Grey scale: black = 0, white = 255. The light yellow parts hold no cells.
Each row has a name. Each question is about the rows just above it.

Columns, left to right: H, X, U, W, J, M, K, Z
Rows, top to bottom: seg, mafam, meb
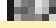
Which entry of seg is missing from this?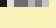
[254]
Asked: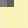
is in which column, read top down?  W
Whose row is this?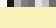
seg
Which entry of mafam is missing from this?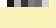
[95]

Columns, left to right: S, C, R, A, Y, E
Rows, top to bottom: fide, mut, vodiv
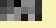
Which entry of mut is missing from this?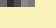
[93]
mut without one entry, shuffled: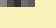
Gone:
[123]
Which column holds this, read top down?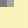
Y

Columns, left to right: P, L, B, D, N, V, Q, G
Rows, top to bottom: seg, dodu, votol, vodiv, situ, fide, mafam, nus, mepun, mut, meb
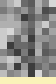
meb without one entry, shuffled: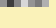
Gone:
[189]
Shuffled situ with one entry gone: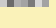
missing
[91]
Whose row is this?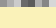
seg
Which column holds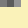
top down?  D
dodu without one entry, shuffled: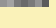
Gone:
[76]
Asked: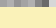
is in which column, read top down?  V
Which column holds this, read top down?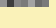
D

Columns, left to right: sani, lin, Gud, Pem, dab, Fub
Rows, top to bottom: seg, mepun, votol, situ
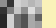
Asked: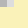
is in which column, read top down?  dab
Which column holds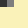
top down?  lin
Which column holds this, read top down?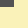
Pem
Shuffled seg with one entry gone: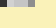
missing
[182]
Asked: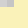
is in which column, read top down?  Gud

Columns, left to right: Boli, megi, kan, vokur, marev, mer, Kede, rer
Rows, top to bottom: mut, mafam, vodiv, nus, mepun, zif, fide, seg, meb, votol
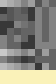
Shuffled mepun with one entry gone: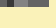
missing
[86]
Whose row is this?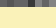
vodiv
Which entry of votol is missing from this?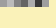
[146]
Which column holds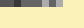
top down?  megi
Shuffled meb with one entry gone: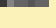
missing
[71]
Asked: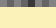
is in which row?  zif
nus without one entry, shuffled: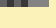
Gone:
[115]

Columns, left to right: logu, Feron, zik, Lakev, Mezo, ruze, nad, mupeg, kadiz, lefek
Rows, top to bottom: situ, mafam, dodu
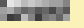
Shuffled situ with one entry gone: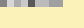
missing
[230]
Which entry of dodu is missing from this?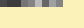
[146]

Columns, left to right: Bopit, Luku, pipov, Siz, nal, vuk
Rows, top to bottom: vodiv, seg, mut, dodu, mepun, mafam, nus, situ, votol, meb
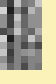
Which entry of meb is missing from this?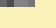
[170]
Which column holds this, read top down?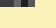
Luku
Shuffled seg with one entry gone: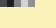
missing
[182]
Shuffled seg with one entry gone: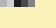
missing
[144]
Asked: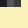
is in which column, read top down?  Luku
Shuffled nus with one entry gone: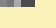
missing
[87]
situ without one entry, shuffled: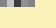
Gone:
[156]

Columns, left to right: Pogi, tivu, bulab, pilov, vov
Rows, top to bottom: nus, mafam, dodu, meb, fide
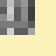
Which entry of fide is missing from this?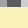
[108]
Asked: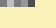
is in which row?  nus
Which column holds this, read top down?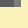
bulab
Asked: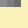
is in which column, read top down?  Pogi
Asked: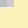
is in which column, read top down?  tivu

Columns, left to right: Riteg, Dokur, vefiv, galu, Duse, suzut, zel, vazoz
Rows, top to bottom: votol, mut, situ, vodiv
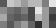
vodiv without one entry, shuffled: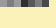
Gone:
[100]
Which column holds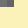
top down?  Dokur
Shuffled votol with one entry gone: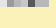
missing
[126]
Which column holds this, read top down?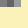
galu
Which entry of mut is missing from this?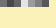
[141]
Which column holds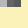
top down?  vefiv
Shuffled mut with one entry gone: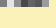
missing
[113]

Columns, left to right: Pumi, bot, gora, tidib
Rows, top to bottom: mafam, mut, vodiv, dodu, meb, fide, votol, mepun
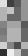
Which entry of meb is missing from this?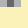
[120]
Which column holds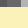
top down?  tidib
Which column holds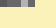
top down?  tidib
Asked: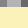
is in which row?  fide

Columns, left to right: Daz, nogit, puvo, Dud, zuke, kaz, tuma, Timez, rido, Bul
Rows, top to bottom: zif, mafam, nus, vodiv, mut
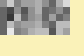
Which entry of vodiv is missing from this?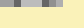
[129]
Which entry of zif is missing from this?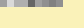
[202]
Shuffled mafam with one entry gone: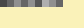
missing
[115]

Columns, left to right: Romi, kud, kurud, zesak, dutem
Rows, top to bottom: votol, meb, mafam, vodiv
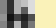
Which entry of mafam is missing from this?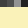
[20]
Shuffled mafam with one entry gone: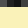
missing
[147]
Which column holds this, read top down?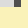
dutem
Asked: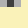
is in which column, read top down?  kurud
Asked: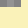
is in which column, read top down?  Romi
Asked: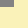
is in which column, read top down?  Romi

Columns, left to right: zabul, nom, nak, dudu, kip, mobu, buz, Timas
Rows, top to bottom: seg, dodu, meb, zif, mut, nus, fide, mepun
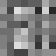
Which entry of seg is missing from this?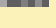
[82]
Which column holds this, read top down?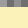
zabul
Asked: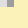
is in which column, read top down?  nak

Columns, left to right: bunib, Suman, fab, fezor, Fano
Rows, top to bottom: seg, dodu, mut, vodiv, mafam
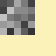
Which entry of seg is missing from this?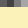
[79]
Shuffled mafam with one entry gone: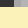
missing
[94]
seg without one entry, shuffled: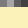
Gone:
[79]
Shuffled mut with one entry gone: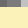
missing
[94]
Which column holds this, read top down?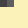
fezor
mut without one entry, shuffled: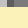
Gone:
[107]
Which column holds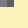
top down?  Fano

